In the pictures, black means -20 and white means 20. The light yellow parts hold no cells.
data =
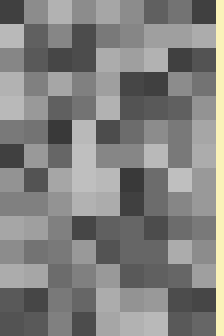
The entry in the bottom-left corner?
-7
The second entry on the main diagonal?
-5
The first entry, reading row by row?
-10
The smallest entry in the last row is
-8
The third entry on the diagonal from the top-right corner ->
8
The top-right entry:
-10
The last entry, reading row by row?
-4
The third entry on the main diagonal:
-9
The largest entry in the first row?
8
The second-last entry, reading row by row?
-6
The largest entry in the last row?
9
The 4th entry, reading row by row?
2
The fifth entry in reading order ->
6
